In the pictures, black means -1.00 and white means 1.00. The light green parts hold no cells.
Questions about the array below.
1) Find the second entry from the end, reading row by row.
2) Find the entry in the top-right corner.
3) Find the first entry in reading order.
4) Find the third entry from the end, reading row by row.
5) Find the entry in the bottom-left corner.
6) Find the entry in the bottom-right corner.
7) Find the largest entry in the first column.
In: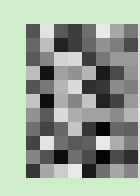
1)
0.31
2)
-0.07
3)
-0.35
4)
-0.13
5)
-0.58
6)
0.04
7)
0.54

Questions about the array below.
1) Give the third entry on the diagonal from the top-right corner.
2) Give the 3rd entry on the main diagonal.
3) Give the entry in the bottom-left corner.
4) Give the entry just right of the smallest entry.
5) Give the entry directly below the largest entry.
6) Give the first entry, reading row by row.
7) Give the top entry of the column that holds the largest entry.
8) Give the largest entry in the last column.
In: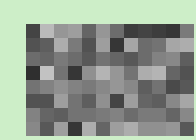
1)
0.02
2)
-0.04
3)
0.07
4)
0.52
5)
0.02
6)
-0.47
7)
0.46
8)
0.36

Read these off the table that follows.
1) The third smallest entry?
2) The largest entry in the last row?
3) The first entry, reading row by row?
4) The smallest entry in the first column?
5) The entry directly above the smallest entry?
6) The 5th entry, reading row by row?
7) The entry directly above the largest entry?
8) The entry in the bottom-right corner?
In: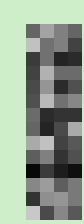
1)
-0.77
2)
0.57
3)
-0.21
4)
-0.94
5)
-0.26
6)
0.51
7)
-0.60
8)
-0.31

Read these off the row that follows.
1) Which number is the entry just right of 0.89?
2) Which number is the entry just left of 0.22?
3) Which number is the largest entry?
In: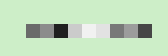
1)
0.77
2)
-0.06
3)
0.89

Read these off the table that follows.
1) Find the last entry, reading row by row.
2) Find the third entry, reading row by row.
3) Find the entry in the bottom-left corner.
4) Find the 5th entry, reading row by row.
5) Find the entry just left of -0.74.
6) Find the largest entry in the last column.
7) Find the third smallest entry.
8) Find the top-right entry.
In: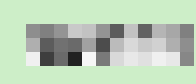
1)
0.06
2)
0.16
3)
0.88
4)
0.52
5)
-0.17
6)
0.11
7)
-0.40
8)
0.00

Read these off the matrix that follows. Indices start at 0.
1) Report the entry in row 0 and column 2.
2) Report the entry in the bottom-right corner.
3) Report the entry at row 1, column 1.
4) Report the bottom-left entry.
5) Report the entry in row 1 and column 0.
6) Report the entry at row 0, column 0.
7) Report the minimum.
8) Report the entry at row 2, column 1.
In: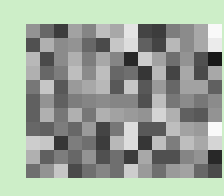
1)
-0.53
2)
-0.42
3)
0.38
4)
-0.13
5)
-0.37
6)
0.15
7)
-0.81
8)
-0.42

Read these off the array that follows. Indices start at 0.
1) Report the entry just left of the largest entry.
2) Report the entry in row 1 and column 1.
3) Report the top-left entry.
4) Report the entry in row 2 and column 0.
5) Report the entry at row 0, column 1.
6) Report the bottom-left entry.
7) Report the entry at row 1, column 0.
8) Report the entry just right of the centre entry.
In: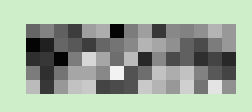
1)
0.07
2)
-0.75
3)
-0.20
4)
-0.63
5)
0.02
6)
0.47
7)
-0.97
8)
-0.69
